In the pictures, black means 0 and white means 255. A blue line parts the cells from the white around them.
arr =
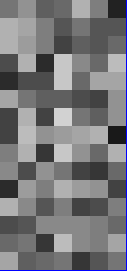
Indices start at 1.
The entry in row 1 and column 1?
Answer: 117
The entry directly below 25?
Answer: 177
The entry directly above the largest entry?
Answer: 95
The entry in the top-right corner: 34
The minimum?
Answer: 25
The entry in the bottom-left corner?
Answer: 165
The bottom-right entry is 117
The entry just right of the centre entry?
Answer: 165
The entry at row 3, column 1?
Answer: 177
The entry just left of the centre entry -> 146
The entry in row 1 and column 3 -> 95
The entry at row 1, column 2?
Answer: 146
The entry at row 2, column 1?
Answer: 177
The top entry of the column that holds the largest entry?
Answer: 105
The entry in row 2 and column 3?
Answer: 126
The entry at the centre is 156
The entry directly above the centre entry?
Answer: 210

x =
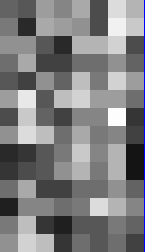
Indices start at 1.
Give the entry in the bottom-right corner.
65
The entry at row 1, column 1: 99
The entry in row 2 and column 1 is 121
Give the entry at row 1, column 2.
87
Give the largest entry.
253
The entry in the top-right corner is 180
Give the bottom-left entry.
145
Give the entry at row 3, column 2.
145
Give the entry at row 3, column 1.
145
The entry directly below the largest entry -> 133
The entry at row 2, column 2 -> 41

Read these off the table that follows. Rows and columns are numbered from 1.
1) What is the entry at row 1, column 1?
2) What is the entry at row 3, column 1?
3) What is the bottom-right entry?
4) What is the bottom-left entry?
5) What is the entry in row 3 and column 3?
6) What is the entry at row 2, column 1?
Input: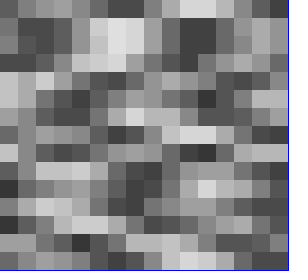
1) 93
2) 127
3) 74
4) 105
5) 74
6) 116

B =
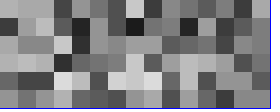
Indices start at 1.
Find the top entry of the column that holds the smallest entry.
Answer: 200
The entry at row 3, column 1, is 169
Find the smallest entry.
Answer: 27
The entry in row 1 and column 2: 169
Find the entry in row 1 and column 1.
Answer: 178
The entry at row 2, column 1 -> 60
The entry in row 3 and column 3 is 136
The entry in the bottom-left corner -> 148
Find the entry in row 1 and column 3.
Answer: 169
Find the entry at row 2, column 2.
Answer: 158
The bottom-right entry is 136
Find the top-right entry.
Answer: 169
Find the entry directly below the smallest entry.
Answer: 158

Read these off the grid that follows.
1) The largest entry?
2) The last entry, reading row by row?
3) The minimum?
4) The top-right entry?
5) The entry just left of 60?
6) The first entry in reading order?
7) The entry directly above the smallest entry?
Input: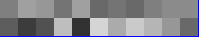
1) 213
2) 105
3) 50
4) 139
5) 93
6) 127
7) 160

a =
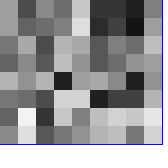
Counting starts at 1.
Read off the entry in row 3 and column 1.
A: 118
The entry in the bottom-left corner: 137
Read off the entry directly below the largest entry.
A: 222
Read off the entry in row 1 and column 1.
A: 158
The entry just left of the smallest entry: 65
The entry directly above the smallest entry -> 32
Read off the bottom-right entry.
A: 210
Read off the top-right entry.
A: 127
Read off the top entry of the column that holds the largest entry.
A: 76
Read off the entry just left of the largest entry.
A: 99
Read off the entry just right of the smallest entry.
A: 158
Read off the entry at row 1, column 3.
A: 137
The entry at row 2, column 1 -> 158
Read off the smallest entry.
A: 20
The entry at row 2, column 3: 109

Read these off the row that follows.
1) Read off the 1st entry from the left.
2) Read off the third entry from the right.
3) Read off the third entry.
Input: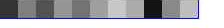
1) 51
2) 20
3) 82
